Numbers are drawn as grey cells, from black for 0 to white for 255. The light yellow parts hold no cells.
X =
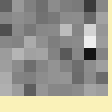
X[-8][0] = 96
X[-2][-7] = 128
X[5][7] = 141
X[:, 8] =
[134, 162, 150, 156, 131, 159, 107, 157]
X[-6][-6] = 136
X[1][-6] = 114
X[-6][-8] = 137
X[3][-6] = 144
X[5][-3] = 110
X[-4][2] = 161
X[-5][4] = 126
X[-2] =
[172, 131, 128, 141, 147, 149, 107, 139, 107]
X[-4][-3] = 135
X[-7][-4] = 140
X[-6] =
[79, 137, 120, 136, 138, 189, 133, 211, 150]
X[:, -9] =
[96, 134, 79, 135, 156, 158, 172, 176]
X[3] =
[135, 131, 171, 144, 126, 136, 139, 238, 156]
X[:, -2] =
[59, 104, 211, 238, 19, 141, 139, 164]
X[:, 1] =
[153, 142, 137, 131, 181, 140, 131, 156]

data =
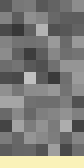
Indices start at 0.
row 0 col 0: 87
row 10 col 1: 163
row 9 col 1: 137
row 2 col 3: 179
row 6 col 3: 90
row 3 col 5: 106
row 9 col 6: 128
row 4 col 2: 61
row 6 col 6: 155
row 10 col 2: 124
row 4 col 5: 111
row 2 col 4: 81
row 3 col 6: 153
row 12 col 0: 92
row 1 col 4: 104
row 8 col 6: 81
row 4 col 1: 97
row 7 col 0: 144
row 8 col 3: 110
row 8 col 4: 110
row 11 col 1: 103
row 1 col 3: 134
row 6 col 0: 77
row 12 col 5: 72
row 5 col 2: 89
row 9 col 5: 146
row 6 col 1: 73
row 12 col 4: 158
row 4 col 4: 135

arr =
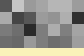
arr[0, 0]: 86
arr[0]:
[86, 198, 154, 165, 182, 182, 156]
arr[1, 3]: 155
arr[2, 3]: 125
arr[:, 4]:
[182, 147, 173, 109]
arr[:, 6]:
[156, 48, 164, 158]
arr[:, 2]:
[154, 87, 42, 153]

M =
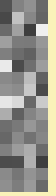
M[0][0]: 83
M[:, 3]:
[104, 100, 239, 151, 142, 157, 97, 75, 202, 151, 129, 134, 107, 62, 129, 105]
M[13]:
[76, 77, 176, 62]
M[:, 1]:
[130, 193, 161, 123, 108, 75, 129, 140, 217, 96, 121, 138, 156, 77, 118, 125]
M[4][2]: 97
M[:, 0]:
[83, 72, 106, 159, 127, 234, 137, 146, 230, 173, 110, 103, 128, 76, 138, 143]
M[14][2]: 147
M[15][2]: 154
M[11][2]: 114
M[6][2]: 188

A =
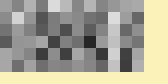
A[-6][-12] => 159
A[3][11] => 117
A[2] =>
[115, 155, 129, 90, 125, 78, 140, 93, 132, 199, 104, 143]
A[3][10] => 138
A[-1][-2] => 61
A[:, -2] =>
[165, 157, 104, 138, 64, 61]
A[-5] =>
[139, 210, 149, 83, 124, 146, 137, 114, 105, 220, 157, 103]
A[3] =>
[90, 149, 151, 165, 65, 128, 111, 38, 154, 192, 138, 117]
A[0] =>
[159, 132, 178, 123, 219, 185, 134, 181, 133, 151, 165, 169]
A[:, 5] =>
[185, 146, 78, 128, 63, 130]
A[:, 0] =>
[159, 139, 115, 90, 166, 167]
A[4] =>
[166, 151, 133, 60, 141, 63, 167, 131, 55, 208, 64, 165]

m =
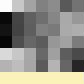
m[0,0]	252
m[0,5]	89
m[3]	[6, 78, 103, 92, 151, 162, 124]
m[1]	[9, 69, 96, 111, 134, 169, 152]
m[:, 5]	[89, 169, 170, 162, 93, 102]
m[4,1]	199
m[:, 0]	[252, 9, 19, 6, 217, 179]
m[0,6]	115
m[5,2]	166
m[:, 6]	[115, 152, 174, 124, 74, 38]

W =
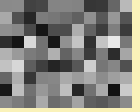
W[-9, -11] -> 138
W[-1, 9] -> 104
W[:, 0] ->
[138, 169, 143, 45, 178, 194, 102, 24, 138]
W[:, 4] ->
[132, 119, 77, 23, 176, 36, 135, 131, 108]
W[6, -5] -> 156
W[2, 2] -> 74
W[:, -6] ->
[133, 110, 76, 145, 99, 52, 170, 190, 118]
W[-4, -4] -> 206
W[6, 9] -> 159
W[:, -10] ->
[139, 81, 136, 20, 154, 215, 175, 190, 124]
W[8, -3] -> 88
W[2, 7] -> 98
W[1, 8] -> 88
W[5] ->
[194, 215, 94, 63, 36, 52, 87, 206, 118, 134, 80]
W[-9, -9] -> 66
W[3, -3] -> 196
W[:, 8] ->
[56, 88, 61, 196, 125, 118, 140, 170, 88]
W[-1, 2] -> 106
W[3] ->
[45, 20, 216, 114, 23, 145, 196, 49, 196, 233, 120]
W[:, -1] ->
[185, 84, 59, 120, 166, 80, 173, 202, 138]
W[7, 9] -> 18
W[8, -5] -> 163
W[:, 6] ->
[131, 96, 174, 196, 135, 87, 156, 37, 163]
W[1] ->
[169, 81, 38, 124, 119, 110, 96, 144, 88, 151, 84]

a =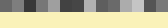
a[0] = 104
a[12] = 85
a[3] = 119
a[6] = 70
